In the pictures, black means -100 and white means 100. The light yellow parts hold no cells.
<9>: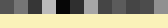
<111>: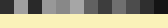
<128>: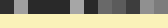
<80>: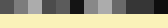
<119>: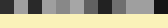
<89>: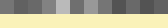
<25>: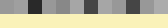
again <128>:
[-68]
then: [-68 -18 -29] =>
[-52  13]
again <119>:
[25]
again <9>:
[-46]
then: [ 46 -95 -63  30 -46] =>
[-29 -46]
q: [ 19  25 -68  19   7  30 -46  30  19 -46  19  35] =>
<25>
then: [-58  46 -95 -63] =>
[ 30 -46]

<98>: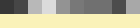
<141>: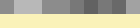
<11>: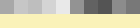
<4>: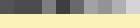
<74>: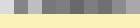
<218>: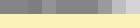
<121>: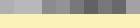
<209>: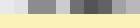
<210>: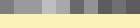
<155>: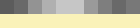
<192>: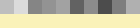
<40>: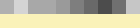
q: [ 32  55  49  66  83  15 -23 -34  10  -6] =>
<11>
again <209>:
[10]
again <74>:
[-1]
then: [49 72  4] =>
[15 27]
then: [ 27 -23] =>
[ 10 -40]
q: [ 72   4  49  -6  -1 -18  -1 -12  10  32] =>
<74>
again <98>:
[-12]

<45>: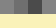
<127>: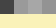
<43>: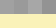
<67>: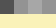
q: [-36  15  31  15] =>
<67>
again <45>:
[3]
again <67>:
[15]

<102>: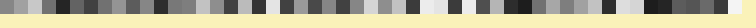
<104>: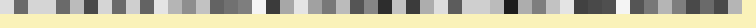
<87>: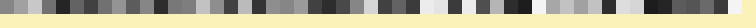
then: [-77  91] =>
[31 52]
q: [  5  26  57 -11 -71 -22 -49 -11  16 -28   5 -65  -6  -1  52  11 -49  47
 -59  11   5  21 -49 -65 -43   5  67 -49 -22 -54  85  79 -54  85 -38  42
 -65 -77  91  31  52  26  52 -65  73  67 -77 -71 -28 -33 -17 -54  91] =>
<87>
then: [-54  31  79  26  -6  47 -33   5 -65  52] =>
[-54  36]
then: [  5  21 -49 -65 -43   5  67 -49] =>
[-22 -54]

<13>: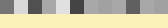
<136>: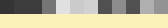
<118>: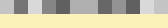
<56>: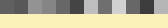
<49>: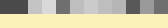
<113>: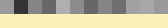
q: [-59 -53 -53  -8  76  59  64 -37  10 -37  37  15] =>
<136>
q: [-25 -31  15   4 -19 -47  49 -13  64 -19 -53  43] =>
<56>

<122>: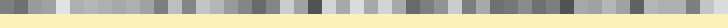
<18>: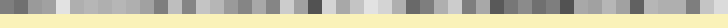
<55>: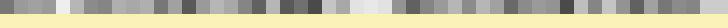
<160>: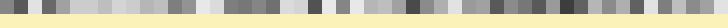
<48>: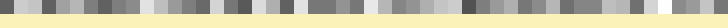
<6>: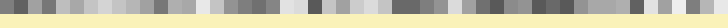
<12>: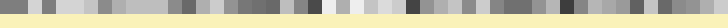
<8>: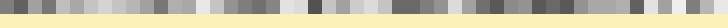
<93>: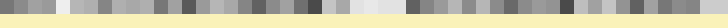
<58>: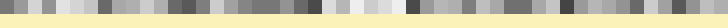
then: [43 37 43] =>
[37 26]
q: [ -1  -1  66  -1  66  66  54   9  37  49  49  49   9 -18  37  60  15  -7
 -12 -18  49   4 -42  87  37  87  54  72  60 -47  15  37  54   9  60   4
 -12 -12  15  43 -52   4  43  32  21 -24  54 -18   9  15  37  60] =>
<12>
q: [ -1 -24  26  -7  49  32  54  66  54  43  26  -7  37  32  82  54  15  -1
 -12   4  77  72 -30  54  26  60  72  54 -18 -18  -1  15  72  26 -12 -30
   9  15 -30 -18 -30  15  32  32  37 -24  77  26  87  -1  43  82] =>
<6>

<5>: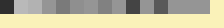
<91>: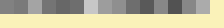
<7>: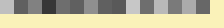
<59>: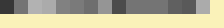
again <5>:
[17]
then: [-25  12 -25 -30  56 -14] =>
[45 -4]
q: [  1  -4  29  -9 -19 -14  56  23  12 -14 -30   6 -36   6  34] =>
<91>
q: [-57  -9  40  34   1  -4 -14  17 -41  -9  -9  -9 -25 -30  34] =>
<59>

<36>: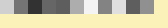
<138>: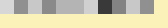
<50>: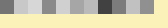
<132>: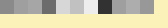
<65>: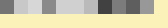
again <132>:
[25]
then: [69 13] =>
[57  8]
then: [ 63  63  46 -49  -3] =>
[-26  19]
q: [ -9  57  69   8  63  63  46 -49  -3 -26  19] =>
<65>
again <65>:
[63]
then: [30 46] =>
[-49  -3]

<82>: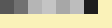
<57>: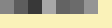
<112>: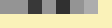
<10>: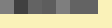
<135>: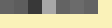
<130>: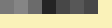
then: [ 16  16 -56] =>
[ 16 -62]
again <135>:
[-22]
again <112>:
[16]
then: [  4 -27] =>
[-56  31]
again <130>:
[-44]
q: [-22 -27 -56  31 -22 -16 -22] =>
<135>
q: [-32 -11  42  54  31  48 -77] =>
<82>

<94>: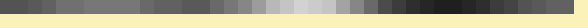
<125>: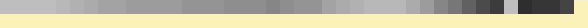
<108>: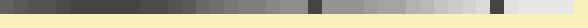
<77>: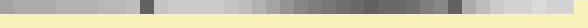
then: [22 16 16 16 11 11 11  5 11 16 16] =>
[28 34]
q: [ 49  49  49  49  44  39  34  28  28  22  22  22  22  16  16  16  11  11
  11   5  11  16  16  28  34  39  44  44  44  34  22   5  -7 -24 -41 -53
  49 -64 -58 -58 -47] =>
<125>
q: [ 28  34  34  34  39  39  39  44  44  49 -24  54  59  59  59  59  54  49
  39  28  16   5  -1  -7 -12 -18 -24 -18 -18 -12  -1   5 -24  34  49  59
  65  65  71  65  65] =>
<77>
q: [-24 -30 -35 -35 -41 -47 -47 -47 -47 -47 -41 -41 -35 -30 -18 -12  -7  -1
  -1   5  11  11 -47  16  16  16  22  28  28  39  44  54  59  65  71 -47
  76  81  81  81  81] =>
<108>
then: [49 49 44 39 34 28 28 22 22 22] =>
[22 16]

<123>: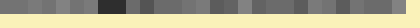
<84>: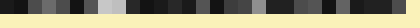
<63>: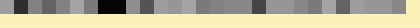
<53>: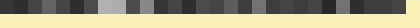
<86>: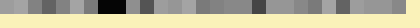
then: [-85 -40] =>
[-16 -40]
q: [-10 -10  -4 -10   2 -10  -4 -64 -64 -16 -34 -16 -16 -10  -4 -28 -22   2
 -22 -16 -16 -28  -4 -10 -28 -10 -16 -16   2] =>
<123>
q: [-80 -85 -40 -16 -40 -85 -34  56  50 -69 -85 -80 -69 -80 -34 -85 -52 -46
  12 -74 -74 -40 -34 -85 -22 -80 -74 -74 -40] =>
<84>

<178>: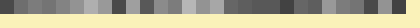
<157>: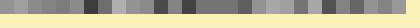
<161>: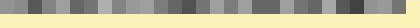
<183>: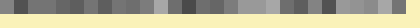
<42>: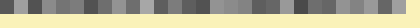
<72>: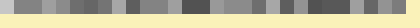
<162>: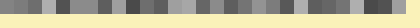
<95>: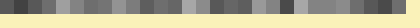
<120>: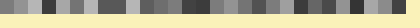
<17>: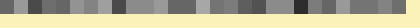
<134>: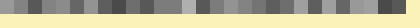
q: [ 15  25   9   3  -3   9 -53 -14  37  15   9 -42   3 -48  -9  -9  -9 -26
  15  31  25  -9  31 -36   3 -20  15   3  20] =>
<157>
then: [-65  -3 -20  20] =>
[-9 -9]
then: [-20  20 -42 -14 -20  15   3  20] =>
[-20  25]

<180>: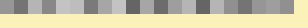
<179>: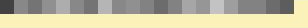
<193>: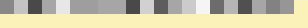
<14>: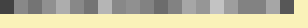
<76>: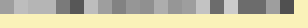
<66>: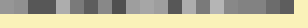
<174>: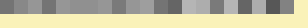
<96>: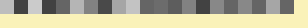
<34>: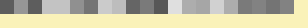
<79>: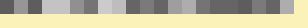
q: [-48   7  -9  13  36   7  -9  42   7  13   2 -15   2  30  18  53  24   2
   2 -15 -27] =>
<179>
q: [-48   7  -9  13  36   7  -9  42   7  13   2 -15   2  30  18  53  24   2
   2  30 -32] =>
<14>
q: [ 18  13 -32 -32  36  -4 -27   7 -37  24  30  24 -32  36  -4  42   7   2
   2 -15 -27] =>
<66>
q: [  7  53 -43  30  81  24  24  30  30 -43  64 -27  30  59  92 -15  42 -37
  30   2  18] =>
<193>
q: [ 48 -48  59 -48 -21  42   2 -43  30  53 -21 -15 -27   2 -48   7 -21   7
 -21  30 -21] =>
<96>

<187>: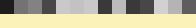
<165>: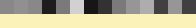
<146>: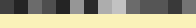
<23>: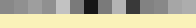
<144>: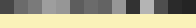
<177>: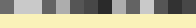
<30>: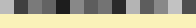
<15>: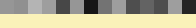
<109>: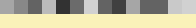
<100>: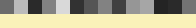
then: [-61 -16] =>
[ 64 -22]
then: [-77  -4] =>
[ 64 -83]
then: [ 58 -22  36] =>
[-33 -44]
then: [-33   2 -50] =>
[18 30]
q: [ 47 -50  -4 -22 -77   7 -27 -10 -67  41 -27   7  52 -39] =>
<30>

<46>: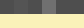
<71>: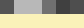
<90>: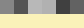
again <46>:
[-39]
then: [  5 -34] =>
[44 39]
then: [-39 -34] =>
[-39 -12]
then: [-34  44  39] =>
[-50 -23]
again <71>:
[44]
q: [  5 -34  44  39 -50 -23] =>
<90>
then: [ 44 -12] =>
[-50 -39]

